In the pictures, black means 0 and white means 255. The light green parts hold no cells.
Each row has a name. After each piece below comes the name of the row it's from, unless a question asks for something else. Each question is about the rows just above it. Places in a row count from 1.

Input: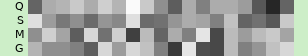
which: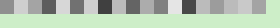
M
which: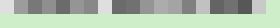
S
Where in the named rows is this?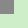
S, 7

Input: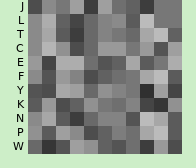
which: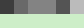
N
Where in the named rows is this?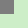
P, 7
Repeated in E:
[173]
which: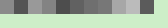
F

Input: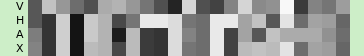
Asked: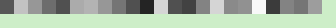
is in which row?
V
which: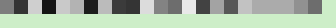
A
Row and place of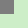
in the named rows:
A, 1
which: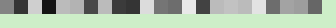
X
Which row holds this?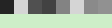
V
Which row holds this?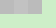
X

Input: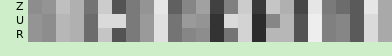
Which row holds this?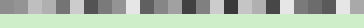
Z
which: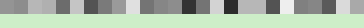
R

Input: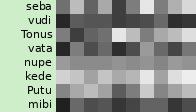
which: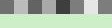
seba
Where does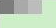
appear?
Tonus

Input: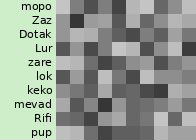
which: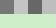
Rifi
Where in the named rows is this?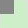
mevad, 3

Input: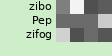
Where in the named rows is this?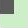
zibo, 4
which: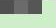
zifog
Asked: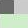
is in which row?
Pep
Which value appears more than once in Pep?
[107]
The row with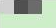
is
zifog
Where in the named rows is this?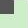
zifog, 4

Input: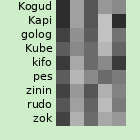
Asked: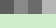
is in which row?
Kube
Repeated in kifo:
[58]
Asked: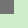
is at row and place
golog, 5
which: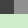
golog
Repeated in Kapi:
[45]
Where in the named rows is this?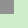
golog, 2

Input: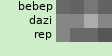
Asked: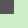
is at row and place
rep, 4
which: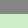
dazi
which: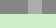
dazi
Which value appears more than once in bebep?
[99]
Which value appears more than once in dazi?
[134]
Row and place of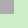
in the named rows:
dazi, 3

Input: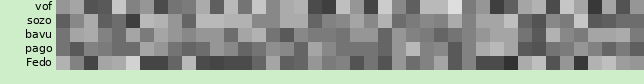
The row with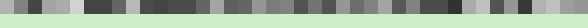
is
Fedo
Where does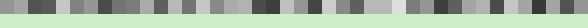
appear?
vof
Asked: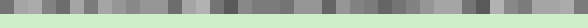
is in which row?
bavu
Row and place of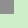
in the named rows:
pago, 16
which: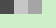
vof
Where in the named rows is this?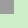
Fedo, 41

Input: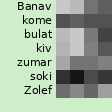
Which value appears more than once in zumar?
[115]
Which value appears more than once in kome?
[82]
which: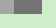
zumar
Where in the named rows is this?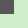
kiv, 4
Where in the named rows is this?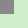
Zolef, 2
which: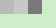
bulat
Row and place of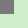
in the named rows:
bulat, 3

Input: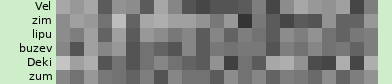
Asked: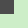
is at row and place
Deki, 19
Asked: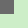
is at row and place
zum, 19
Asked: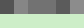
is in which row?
zum
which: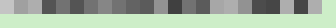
Deki
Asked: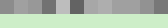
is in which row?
zim
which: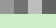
zim

